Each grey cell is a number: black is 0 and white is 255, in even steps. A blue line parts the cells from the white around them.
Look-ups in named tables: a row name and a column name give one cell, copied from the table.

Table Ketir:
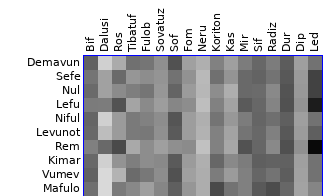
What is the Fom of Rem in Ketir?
139
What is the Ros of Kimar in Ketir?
147
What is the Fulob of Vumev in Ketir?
120
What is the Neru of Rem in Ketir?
193
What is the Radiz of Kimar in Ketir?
98
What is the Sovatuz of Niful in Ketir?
141
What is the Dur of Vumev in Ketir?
93
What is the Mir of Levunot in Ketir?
116
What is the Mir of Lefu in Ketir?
90
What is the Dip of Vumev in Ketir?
161
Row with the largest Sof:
Rem

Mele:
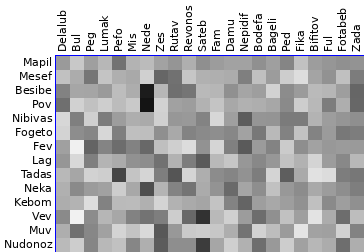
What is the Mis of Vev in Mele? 130
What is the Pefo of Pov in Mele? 188
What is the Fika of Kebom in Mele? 145
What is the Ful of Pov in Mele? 125
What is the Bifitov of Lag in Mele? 212
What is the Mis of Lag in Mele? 145

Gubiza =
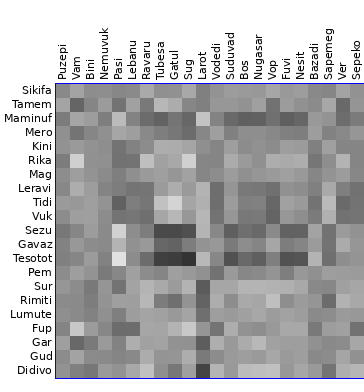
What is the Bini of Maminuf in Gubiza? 157
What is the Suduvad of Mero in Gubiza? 128
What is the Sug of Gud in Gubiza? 173
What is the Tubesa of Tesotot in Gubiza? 64
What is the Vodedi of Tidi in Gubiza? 110
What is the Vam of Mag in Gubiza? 158
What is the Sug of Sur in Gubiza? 179
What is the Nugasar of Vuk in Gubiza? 121
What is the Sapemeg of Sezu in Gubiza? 114
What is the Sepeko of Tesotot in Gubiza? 148
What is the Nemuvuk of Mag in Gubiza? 139
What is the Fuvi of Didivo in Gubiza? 151
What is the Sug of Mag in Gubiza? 162
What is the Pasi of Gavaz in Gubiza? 180
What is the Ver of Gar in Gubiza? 140
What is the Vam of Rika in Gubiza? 207

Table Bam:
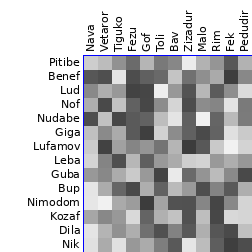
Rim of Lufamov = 201
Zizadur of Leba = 206
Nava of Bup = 229
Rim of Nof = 133
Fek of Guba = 138
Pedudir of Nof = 122
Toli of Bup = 98
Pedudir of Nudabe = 123
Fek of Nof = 227
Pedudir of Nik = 77
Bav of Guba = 234
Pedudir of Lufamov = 211
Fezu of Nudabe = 90

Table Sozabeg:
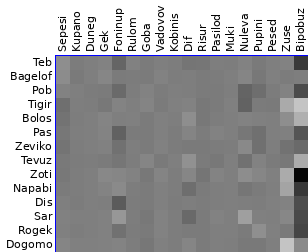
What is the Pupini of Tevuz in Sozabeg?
130
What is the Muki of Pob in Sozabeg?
126
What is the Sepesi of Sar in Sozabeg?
129
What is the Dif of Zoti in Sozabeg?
134
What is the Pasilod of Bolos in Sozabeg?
125
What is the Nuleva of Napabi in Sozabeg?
118
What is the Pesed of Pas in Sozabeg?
127
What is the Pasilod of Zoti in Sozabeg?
131
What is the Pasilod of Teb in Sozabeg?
126
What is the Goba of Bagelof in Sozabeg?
123
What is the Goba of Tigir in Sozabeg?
132
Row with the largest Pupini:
Rogek

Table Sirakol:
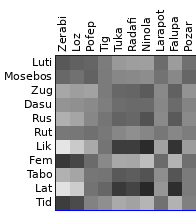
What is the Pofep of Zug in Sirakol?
162
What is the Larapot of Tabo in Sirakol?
142
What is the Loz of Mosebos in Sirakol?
113
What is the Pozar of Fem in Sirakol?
111
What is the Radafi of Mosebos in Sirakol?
137
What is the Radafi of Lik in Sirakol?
61
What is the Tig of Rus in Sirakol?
117
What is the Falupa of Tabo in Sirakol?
85
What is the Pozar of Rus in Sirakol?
138
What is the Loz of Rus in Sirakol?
165
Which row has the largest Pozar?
Lik

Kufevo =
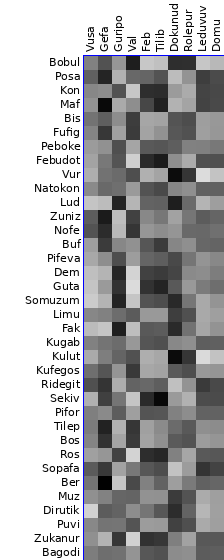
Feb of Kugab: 85
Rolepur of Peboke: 129
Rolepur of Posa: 147
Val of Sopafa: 120
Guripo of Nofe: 184
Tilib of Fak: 92
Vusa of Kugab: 129
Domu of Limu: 159
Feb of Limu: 153
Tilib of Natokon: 73
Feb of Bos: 163
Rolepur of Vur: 53
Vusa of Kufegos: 111
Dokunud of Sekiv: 154
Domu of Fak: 147
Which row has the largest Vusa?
Dirutik

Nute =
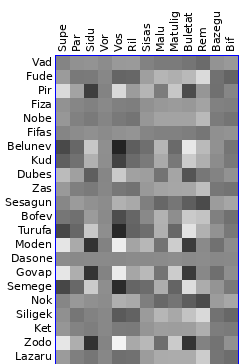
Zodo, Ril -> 169
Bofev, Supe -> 118
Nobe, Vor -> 133
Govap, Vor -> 131
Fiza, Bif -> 127
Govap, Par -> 174
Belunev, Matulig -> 106
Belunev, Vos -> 36
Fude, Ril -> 103
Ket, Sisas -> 149
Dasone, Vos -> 137
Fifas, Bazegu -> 144
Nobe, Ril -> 116
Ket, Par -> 131
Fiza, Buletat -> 152
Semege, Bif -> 121
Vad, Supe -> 132
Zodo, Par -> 174
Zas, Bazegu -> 119
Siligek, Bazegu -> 114
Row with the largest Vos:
Zodo

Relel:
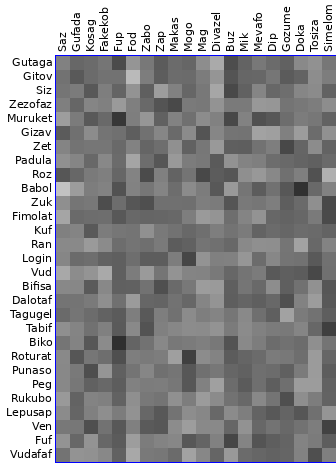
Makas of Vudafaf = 107
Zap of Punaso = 112
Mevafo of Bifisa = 105
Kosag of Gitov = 107
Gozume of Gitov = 91
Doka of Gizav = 156
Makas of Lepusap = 115
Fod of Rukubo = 143
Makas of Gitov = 108
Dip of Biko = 108
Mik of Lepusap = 126
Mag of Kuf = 111
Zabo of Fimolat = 101
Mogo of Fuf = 87
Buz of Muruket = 72
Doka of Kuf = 108
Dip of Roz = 136

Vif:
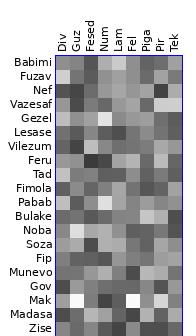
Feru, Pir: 187
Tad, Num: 95
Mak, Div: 158
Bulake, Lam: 131
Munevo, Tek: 116
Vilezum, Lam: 111
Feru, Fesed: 59
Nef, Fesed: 108
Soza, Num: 176
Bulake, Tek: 78
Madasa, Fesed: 182
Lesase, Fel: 117
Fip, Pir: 157

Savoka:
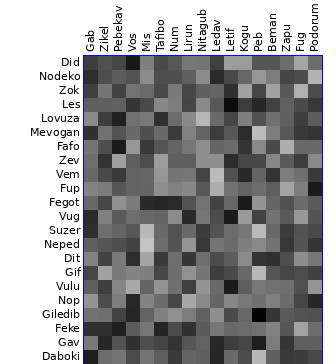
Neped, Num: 83
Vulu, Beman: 113
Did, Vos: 24
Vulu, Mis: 100
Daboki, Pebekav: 117
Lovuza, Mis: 121
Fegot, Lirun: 83
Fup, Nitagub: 87
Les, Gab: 94
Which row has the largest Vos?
Vulu

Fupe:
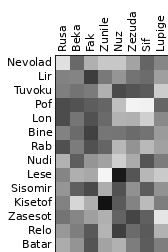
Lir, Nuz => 149
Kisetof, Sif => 187
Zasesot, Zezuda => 69
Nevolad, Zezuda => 163
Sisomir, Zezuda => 145
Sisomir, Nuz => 82
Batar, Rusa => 172
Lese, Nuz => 25
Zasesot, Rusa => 116
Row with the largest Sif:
Pof

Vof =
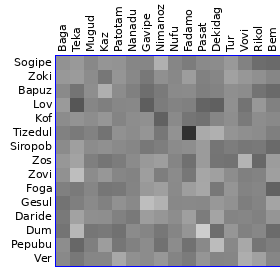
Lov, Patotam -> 135
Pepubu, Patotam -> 118
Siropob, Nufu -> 139
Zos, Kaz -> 117
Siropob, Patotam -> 138
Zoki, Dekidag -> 134
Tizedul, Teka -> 122
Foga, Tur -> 149
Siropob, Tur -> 125
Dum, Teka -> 183
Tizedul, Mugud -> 130
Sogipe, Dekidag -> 140
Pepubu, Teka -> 103
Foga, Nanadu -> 132
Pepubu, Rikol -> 117

